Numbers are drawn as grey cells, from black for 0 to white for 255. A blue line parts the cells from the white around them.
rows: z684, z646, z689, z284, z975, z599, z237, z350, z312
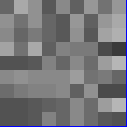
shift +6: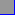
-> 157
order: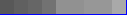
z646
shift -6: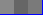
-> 131; 96; 116
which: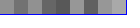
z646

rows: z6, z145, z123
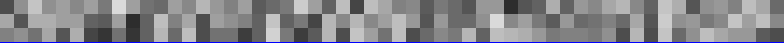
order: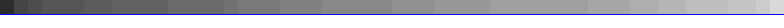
z145
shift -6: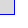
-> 212
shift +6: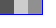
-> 91; 210; 150

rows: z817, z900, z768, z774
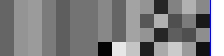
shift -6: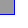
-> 149
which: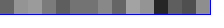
z768
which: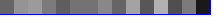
z900
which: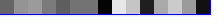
z774

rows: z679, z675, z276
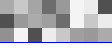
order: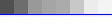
z679
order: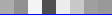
z276
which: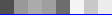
z675
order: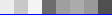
z675
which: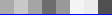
z679
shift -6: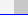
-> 238; 194

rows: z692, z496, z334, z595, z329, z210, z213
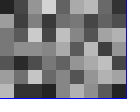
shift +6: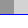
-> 155; 217
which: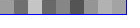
z210

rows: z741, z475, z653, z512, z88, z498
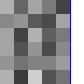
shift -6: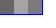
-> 96; 158; 116
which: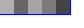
z741
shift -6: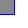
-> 130
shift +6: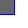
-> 108
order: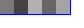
z741
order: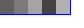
z653
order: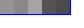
z512

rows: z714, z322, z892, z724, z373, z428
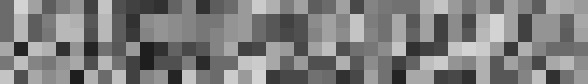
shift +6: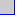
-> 209
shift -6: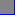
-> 126
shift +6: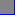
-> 138
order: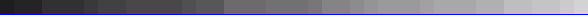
z428

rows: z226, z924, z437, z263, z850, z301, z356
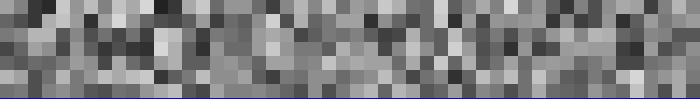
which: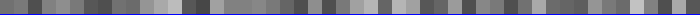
z356
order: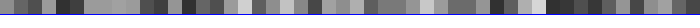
z263
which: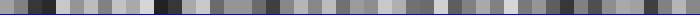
z226

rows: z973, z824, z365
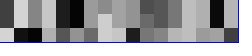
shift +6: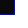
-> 16
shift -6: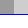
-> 149; 200
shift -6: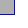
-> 170
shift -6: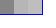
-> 127; 176; 184
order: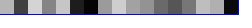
z824
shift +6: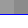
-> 161; 145

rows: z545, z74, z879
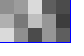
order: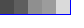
z545
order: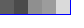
z545
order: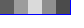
z545
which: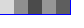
z879
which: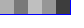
z74

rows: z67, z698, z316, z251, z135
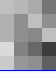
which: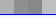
z316
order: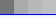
z67
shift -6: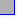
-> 171
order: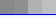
z316

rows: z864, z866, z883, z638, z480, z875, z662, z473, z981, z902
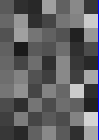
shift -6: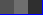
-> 76; 104; 41
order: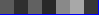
z902
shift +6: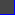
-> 75
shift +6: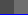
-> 82; 116
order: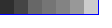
z866

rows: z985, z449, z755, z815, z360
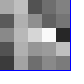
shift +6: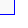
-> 255
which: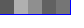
z449
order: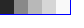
z755
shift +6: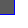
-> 96
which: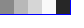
z755

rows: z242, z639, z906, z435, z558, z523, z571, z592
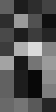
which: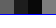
z571
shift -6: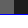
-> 91; 23
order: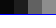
z523

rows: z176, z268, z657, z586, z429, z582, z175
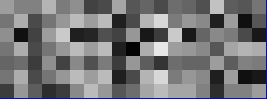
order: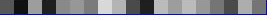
z268
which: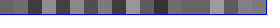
z429
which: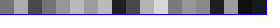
z582
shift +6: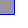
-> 157
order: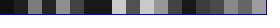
z657

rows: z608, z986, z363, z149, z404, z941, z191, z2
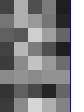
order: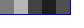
z149
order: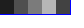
z149
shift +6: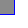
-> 144

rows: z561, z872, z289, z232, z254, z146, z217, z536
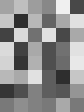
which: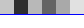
z872
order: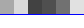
z232
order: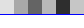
z872
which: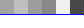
z561

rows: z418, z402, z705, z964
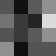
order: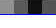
z418
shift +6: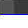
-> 90; 64
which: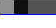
z964
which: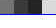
z402

